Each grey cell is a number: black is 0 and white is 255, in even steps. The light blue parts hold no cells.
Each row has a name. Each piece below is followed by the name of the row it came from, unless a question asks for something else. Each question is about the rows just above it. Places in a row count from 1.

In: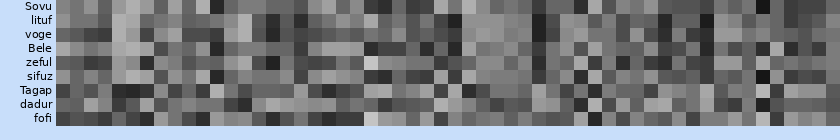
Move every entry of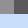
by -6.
[139  83]
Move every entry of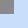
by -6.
[132]
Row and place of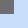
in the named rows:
voge, 55
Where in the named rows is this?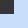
Tagap, 7
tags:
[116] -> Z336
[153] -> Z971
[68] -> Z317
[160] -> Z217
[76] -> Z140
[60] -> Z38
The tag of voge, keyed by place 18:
Z317

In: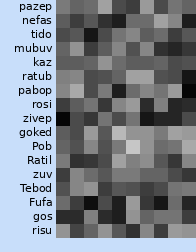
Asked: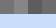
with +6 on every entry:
[122 140  99 114]
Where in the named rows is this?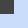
risu, 2
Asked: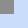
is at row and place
Ratil, 7

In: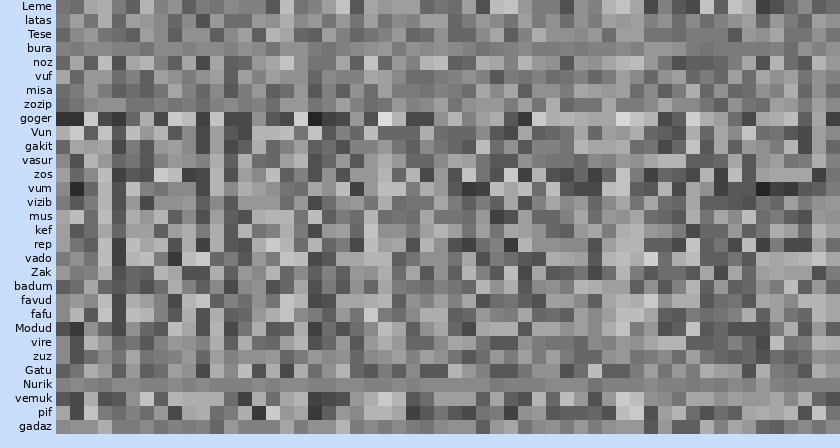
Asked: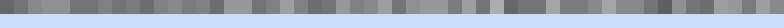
zozip
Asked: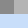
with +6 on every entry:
[143 186]
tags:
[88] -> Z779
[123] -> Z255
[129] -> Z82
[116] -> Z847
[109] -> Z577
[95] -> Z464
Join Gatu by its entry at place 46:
Z255
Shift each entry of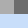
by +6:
[179 115]

